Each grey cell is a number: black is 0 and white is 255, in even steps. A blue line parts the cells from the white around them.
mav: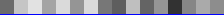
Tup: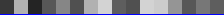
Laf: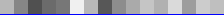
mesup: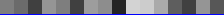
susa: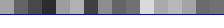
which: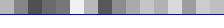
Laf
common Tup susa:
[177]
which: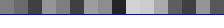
mesup
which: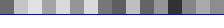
mav
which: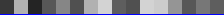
Tup

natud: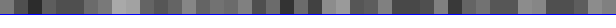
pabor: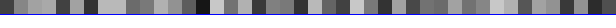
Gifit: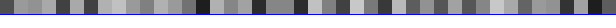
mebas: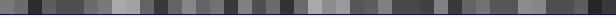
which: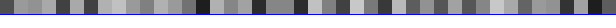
Gifit
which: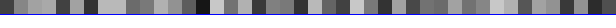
pabor

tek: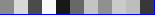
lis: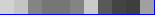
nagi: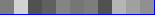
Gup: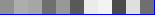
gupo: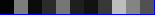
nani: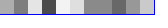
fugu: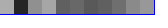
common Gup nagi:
[144]
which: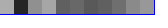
fugu

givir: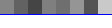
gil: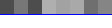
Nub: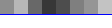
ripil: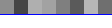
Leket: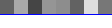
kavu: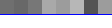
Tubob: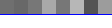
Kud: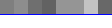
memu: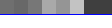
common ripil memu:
[111]
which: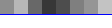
Nub

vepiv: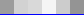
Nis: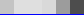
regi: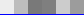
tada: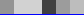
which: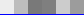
regi
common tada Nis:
[156]
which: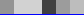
tada
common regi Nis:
[156]
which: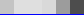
Nis
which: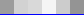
vepiv

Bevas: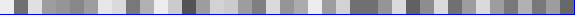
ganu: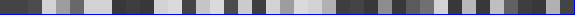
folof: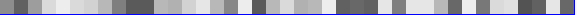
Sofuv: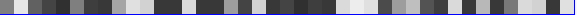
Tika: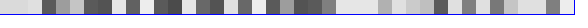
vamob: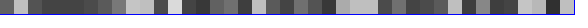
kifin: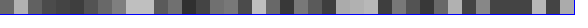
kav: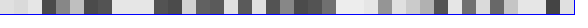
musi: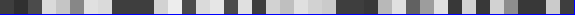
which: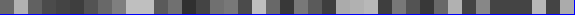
kifin
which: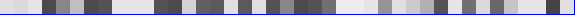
kav
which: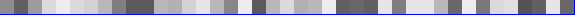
folof
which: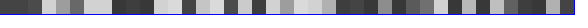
ganu
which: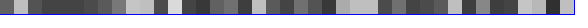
vamob

